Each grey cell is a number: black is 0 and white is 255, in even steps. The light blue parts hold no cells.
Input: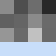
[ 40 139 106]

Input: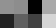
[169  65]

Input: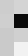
[212 207]

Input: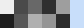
[158 149]

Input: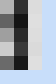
[220  20 159]

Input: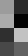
[ 42 171]

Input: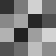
[117  38  33  82]
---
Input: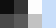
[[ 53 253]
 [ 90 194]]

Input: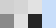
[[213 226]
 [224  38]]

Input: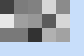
[[124 129]
 [159 151]]

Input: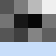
[[125 186]
 [ 23   7]]

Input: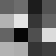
[[109  28]
 [228  54]]

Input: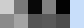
[[120   8]
 [164  85]]

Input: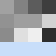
[[130  92]
 [158 158]]

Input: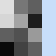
[[119  95]
 [164  29]]

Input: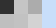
[[197 172]
 [194 211]]
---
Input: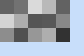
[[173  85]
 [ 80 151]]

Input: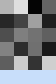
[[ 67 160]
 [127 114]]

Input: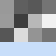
[[ 61 184]
 [220 148]]

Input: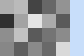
[[163 228]
 [194  90]]

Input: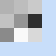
[[149  46]
 [249 217]]

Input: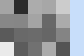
[[134 164]
 [105 107]]

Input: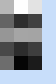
[[ 46  65]
 [165 164]]

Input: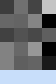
[[100 133]
 [ 82  72]]
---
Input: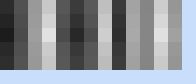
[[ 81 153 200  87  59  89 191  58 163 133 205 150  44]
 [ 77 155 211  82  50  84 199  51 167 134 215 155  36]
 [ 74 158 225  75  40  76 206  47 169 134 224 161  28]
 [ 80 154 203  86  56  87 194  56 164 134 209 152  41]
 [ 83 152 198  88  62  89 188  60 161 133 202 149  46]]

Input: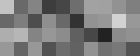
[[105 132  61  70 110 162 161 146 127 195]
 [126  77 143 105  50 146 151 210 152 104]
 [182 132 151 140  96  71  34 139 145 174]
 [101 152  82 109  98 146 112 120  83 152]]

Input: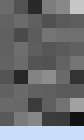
[[ 82  41 124 136 198 107]
 [107  96  81  90  94  98]
 [ 75  92 117 111 111  96]
 [110  94  87  90  96  97]
 [107  84  82  98 116  99]
 [ 40 131 141 106  51  84]
 [106  97  95  90  91  97]
 [104  59  95 115 161 105]
 [122 134  60  58  18  89]]

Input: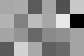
[[171  90 164  80 200 168]
 [129 188 167 232   1 179]
 [148 103 138 145 164 164]
 [210 169  96 106 164  89]]

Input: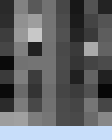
[[130  89 114  71  23  83  35  42]
 [145 158 116  76  27  68  84  45]
 [153 200 117  81  36  58  93  61]
 [128  33 115  73  58 170  99  70]
 [114 116 116  75  53  68  75  10]
 [127  60 116  74  32  99  33  58]
 [106  51 110  69  60  81   7  10]
 [124  72 113  75  69 118  70  43]
 [160 125 118  76  73 107 135 157]]

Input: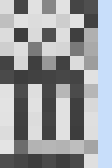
[[ 70 225 134 226  69  79 220]
 [225 220 223 205 226  65 191]
 [ 61 218  79 222  63 176 220]
 [221 122 217 213 121 169 206]
 [214  63 152  65 220 157  67]
 [ 61  65  67  71  68 225  74]
 [ 76 222  70 183  75 182 225]
 [ 66 225  65 225  63 216 227]
 [ 64 220  68 225  63 223 226]
 [ 63 222  65 225  61 222 220]
 [108 179 182 179 190 164 228]
 [ 70  61  74  62  73 223  78]]

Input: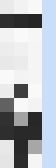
[[242 248 233]
 [ 41  37  46]
 [249 246 243]
 [240 245 236]
 [235 245 232]
 [243 245 249]
 [ 62 249 235]
 [248 243  97]
 [163  39  49]
 [ 41  41  46]
 [ 40 167 232]
 [ 43 245 229]]
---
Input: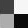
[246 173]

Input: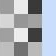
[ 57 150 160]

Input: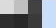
[66 40]

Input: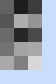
[ 60 174 106]

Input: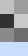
[157  50]

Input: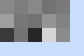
[122 148  38]

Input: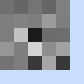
[128 156  26 126 115]

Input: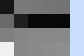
[115   9 136 135]
